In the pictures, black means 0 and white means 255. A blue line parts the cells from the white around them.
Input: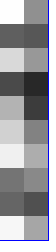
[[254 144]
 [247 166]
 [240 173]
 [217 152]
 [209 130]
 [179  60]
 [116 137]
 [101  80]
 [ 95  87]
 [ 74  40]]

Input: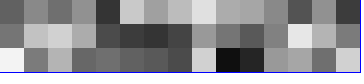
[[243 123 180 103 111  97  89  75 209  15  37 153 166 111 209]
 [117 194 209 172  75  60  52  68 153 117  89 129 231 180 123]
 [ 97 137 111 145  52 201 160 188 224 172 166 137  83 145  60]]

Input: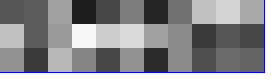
[[192  92 153 247 205 218 161 139  57  86  71]
 [146  57 184 133  71 146  42 139  79 107 100]
 [ 86  92 161  29  71 125  36 113 192 212 169]]

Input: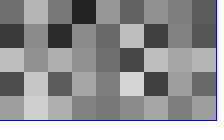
[[190 145 174 145 112  70 190 166 182]
 [158 206 174 131 119 138 166 125 158]
 [112 182 119  35 151  98 145 125  92]
 [ 78 198  92 166 125 212  64 158 105]
 [ 58 138  42 138 105 190  64 131  85]]

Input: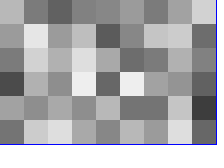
[[184 123  97 129 135 155 123 162 210]
 [162 142 169 142 184 116 116 197  61]
 [155 230 155 190  91 135 197 204 109]
 [123 210 177 222 169 109 123 177 129]
 [116 204 222 169 135 184 155 222 103]
 [ 75 177 142 238 103 238 162 148  97]]

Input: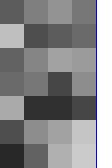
[[191  78  92 106]
 [170  48  48  70]
 [106 119  70 141]
 [ 98 133 162 155]
 [ 92 127 147 119]
 [ 78 141 162 197]
 [ 40  98 176 203]]
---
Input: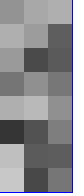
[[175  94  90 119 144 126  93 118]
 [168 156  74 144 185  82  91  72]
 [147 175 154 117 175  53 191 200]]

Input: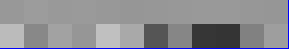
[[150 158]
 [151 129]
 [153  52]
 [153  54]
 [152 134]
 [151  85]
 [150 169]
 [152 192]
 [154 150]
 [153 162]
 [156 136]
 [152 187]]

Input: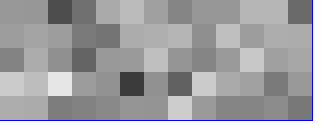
[[106 172 167 153 120]
 [182 173 160 122 140]
 [182 157 200 161 132]
 [150 191 154 170 133]
 [150 143 133 203 154]
 [132 181 149  96 204]
 [160 175 191 145 148]
 [187 172 154  59 149]
 [170 116 153 146 137]
 [112 122 100 156 130]
 [ 77 157 144 230 125]
 [150 164 172 189 171]
 [152 157 131 203 173]]

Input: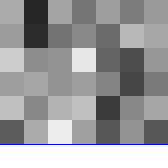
[[155 167 150 123 166  86]
 [124 185  78  69 136 146]
 [158 108 100 132  58  87]
 [117 138 232 158 192 159]
 [163 115 146 146 179 237]
 [ 38  44 141 166 136 171]
 [171 156 204 158 192  93]]

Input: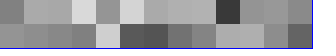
[[138 100]
 [152 141]
 [148 175]
 [ 57 173]
 [178 132]
 [176 114]
 [170  84]
 [212  89]
 [149 207]
 [217 128]
 [168 136]
 [170 142]
 [129 148]]

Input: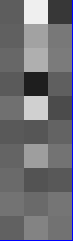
[[ 55 120 123  95  75  99 115  88 117 114]
 [239 162 175  30 208  86 158  83 106 131]
 [ 93  96 103  90 112  89 100 106 115  97]]

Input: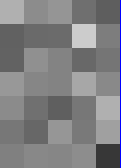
[[ 94 125 117 137 176 160  55]
 [111 204 104 167 119 121 141]
 [149 107 131 131  95 150 134]
 [140 106 144 134 112 103 136]
 [176  97  98 152 139 119 128]]

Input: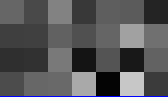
[[ 36 112  98  59]
 [ 91 161  24 199]
 [ 94 101  84   4]
 [ 56  80  20 169]
 [130  97 121 105]
 [ 73  64  49 103]
 [102  63  47  76]]
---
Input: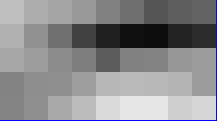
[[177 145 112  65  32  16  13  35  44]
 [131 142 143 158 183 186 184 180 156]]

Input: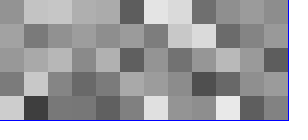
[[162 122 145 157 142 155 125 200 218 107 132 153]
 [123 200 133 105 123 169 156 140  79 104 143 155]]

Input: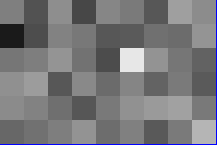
[[ 26  77 130 120  87  90 112 108 148]
 [144 156  87 137 107 133  99 122  90]
 [103 113 126 147 109 128  89 122 181]]

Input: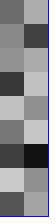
[[137  65]
 [ 57 194]
 [120 197]
 [201 143]]

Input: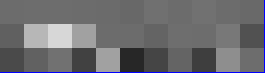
[[ 96 183 215 161 108 108 100 110 109 120  81]]

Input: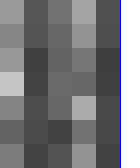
[[134  84 103 147  78]
 [197  67 106 103  64]
 [ 99  75  66 114  72]]

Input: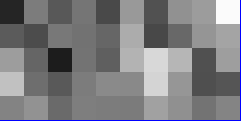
[[ 91  76 120 114 102 172  72 104 149 164]
 [193 110  89 124 138 137 212 150  79  85]]

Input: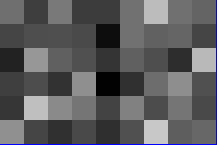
[[ 69  78  79  74  13 113  97 101  69]
 [ 63  77  50 143   2  48 109 142  80]
 [144  69  48  73  47  80 200  94 103]]
